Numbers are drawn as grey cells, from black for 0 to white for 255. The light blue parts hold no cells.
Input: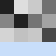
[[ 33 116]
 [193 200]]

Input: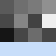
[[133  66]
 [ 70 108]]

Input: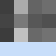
[[121  87]
 [192 105]]

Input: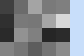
[[121 119]
 [146 128]]

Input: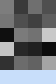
[[ 79  64]
 [123 114]]

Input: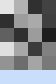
[[157 170]
 [ 48 156]]

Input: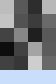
[[ 82  60]
 [135  31]]
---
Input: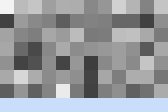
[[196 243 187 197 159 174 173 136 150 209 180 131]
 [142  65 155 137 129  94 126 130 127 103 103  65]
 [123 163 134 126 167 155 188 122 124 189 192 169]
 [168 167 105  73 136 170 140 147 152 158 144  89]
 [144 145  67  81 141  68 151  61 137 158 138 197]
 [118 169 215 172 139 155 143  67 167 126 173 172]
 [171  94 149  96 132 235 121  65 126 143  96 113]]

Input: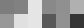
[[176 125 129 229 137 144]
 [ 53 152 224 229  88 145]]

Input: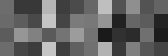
[[100 109  56  56 182  62  75 103 191  83 143  83]
 [ 35 106  93  73 197  69 123 120 149  33 102  92]
 [ 28  92 150 129  90 116 156 115  26  49  43 112]
 [ 68 108  70  60 197  62  96 112 179  57 127  86]]

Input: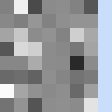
[[ 86 129 240  74 139 141 130]
 [147 136 127 150 130 143 147]
 [168 164 199 140 146 131 207]
 [164  86 217 207 140 136 119]
 [139 135 135 171 140 139  41]
 [122 105 110  98 143 133 115]
 [159 250 165 145 138 142 105]
 [227 115 147  84 141 143 139]]

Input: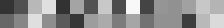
[[180  52  80 184 223  50 164  82 200  76 248  68 149 145 161 199]
 [218 103 134 223 142  90  54 157 171 124 166 114 145 145  61 185]]

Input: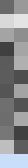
[[153 105]
 [228 217]
 [142 164]
 [165  64]
 [176  91]
 [ 78  92]
 [164  85]
 [ 83 111]
 [169 109]
 [ 64 119]
 [ 92 190]]

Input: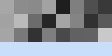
[[ 57 167 140 138 162  30 127  79]
 [ 89 162 186 108  38 165 132  49]
 [201 165 121  50 126  73  97  98]]
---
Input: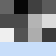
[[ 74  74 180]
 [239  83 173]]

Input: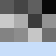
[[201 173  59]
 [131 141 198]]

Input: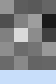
[[ 79 130 158]
 [128 218 140]]

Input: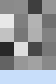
[[232 127 179]
 [194 119 176]]

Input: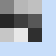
[[ 38  63  87]
 [198 231  47]]

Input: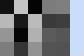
[[184  25 187]
 [149   5 177]]
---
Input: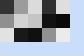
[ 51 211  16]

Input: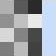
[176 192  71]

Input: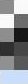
[140 108]

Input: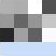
[177 102  96]

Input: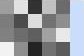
[158  76  95 113]

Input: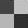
[67 48]

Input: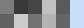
[124 204]

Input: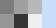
[124  53]
